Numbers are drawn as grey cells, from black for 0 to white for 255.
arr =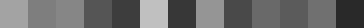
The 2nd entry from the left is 126
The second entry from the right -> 112
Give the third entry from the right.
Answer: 91
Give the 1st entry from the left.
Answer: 163

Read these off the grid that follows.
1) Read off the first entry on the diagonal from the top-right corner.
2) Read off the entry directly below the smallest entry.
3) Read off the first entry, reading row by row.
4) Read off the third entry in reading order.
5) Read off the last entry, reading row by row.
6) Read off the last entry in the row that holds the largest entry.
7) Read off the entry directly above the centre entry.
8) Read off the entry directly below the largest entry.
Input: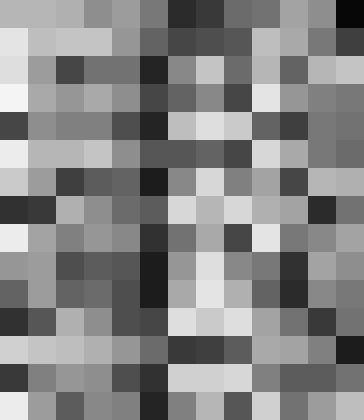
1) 7
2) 63
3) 182
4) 176
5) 190
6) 120
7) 136
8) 70

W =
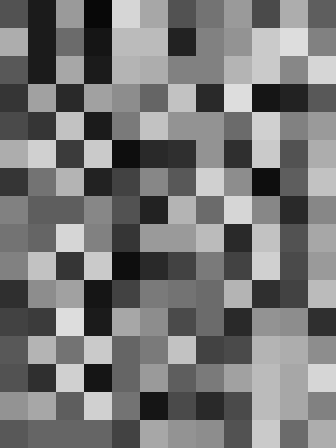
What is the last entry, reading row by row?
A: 173
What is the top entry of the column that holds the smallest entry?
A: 8
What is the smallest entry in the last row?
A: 66
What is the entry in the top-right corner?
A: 94
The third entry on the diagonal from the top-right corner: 202
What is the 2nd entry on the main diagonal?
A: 27
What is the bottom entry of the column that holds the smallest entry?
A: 101
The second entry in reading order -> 27
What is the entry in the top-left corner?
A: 82
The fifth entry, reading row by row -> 214
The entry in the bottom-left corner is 88
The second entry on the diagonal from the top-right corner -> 221
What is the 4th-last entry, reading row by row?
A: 82
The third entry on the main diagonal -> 167
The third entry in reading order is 154

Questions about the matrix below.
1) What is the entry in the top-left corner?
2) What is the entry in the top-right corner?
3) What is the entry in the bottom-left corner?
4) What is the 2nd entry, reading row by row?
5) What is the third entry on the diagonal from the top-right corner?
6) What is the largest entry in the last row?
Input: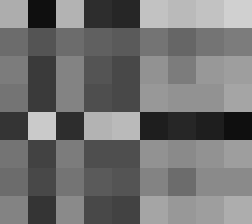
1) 173
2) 208
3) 131
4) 15
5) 124
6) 173

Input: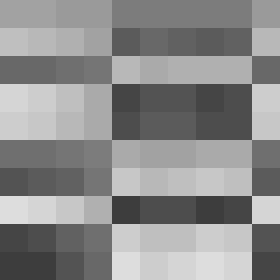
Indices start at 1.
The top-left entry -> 162
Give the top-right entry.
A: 154
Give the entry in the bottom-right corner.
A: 69
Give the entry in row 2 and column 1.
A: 191
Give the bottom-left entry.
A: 61
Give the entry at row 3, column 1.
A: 104
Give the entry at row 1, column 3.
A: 154
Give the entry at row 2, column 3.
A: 176
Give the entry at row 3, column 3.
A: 111
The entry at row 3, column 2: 104
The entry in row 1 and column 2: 162

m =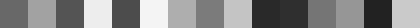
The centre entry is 123
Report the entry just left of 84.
162
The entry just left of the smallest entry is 150

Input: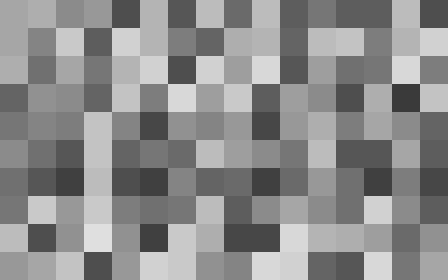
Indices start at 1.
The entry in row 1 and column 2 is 174
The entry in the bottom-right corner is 166
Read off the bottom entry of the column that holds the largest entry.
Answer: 78
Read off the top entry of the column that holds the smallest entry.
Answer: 188
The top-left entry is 166
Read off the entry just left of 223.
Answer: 145
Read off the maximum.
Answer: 223
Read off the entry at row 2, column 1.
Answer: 166
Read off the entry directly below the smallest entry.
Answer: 139
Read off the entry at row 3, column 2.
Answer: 112
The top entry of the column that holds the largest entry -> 152
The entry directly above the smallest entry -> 216
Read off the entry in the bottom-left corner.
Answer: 152
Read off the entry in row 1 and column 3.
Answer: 139
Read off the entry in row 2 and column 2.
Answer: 132
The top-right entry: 78
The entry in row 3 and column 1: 174
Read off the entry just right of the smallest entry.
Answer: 195
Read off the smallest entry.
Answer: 58
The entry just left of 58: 174

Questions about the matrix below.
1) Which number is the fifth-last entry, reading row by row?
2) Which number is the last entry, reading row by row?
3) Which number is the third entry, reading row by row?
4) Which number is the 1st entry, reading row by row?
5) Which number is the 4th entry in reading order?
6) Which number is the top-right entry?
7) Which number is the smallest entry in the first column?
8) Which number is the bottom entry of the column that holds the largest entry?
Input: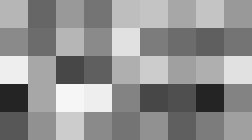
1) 116
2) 160
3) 153
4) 182
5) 116
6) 153
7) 36
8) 204
